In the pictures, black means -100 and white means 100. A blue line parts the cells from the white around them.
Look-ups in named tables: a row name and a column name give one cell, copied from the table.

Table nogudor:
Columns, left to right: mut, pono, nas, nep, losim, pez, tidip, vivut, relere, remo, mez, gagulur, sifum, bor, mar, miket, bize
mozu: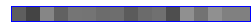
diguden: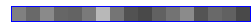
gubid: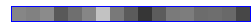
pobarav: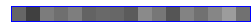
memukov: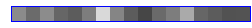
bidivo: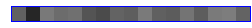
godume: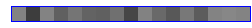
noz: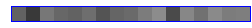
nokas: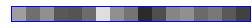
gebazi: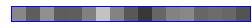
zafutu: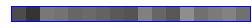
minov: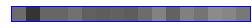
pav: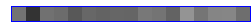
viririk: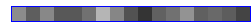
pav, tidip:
-22
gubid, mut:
5
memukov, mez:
-17
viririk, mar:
-18
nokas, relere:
-9
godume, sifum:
-6
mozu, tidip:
-15
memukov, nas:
10
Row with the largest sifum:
memukov

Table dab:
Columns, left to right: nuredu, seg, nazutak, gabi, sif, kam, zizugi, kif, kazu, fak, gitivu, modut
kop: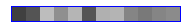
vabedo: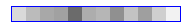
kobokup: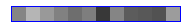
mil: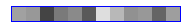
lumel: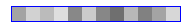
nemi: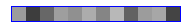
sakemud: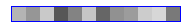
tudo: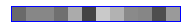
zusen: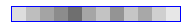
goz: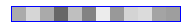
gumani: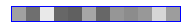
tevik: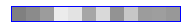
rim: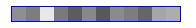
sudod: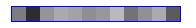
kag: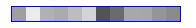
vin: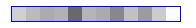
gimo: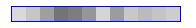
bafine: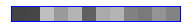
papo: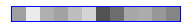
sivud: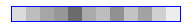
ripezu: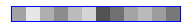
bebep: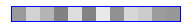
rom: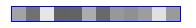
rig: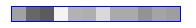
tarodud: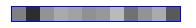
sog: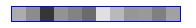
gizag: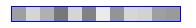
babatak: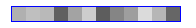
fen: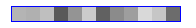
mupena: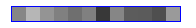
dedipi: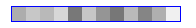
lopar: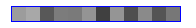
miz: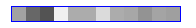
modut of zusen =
81
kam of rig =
37
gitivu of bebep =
22
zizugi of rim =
-31
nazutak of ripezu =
37
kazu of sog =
18
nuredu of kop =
-50
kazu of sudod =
-10
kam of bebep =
3
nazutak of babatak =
45
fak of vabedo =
25
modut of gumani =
23
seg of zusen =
49
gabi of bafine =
21
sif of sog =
3
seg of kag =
85

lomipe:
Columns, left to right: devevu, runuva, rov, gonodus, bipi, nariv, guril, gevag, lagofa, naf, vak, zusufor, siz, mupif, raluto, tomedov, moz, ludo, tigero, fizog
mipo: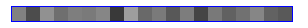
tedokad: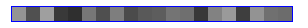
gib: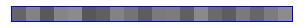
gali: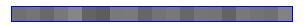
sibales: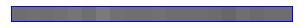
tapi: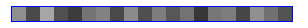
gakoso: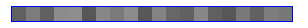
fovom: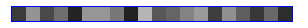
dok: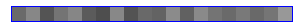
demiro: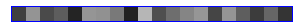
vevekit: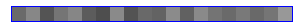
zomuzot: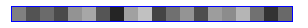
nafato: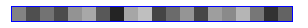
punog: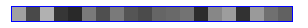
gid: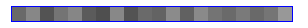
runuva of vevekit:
6
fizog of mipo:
-30
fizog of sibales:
-14
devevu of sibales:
-14
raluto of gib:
-17
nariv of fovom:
18
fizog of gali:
2
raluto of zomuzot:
23
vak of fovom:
-32
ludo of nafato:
-7
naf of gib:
-27
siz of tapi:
-10
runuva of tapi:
-42
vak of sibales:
-11
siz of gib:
-25
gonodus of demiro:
-27
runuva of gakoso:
-3
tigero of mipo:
-23
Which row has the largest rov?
punog

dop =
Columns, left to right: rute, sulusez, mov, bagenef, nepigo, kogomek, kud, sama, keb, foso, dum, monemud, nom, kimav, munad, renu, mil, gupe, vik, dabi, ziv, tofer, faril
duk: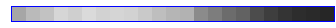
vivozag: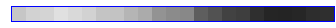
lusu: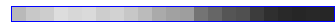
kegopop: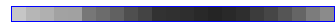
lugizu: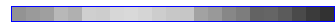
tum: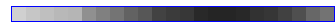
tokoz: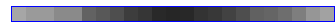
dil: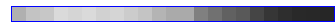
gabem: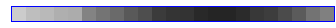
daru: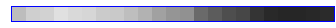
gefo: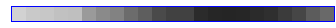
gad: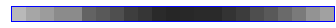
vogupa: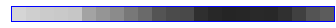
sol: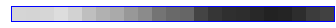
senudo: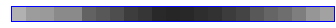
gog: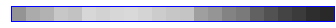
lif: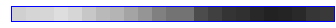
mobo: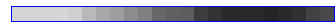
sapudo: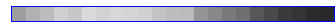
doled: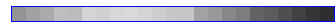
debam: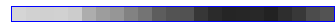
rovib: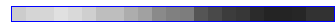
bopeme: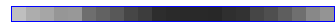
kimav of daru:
-17
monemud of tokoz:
-70
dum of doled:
61
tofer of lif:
-58
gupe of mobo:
-69
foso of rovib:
26
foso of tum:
-32
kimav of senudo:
-64
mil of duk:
-23
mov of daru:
65
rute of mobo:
67

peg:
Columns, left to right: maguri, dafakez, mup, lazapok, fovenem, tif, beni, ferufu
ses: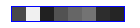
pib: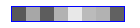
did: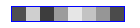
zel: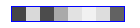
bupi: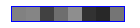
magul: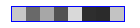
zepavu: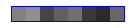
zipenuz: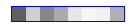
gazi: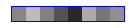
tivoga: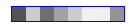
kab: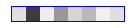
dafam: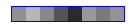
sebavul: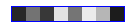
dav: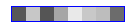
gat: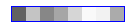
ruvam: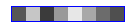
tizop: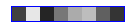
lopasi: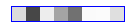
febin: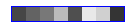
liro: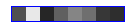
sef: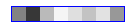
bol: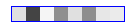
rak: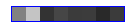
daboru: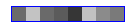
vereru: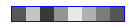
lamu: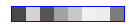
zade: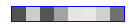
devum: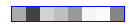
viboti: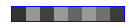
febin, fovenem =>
-38
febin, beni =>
63
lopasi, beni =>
97
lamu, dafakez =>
66
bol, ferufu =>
84
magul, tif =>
-64
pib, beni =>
40
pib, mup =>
-27
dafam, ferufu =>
15
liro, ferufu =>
-64
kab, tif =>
45
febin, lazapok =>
47
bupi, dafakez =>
4
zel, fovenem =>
77
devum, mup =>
65

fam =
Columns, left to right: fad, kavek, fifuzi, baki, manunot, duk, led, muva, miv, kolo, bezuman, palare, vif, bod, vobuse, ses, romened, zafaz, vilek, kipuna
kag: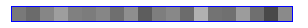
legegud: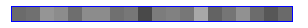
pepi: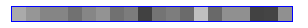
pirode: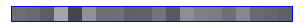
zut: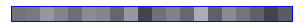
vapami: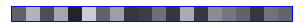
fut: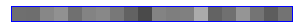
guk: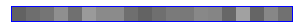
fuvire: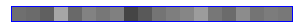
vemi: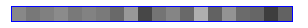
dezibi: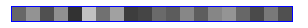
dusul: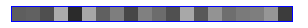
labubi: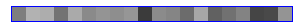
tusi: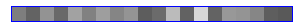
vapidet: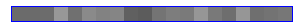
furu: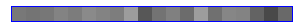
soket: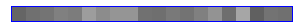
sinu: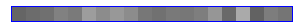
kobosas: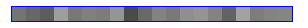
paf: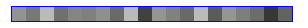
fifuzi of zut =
19
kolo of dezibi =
-46
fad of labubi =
-1
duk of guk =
21
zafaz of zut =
-24
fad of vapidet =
-16
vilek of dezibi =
-5
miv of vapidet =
-25
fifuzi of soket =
-9
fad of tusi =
-1
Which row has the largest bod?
tusi

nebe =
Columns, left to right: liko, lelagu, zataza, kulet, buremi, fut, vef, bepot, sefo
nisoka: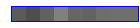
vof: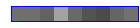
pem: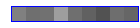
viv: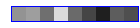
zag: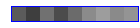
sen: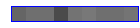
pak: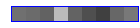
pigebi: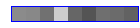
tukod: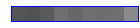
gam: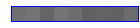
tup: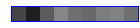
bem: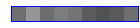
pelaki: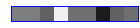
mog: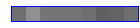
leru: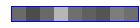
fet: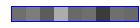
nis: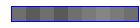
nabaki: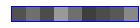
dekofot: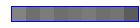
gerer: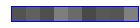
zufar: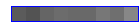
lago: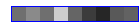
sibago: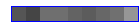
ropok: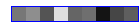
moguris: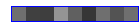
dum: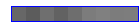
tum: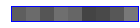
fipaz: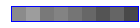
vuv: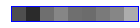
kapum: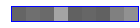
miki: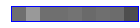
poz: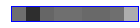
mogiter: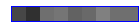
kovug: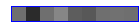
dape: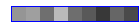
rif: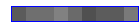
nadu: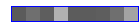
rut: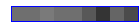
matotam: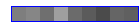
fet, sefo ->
-18
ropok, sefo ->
-26
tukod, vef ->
-14
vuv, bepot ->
5
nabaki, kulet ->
20
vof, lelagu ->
-13
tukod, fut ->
-13
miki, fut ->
-17
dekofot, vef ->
-13
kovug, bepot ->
-11
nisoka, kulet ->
0
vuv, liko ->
-38
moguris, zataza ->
-51
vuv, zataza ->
-13
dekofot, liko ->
3
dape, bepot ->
-20
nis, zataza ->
-13
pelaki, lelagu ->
-2
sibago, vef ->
-19

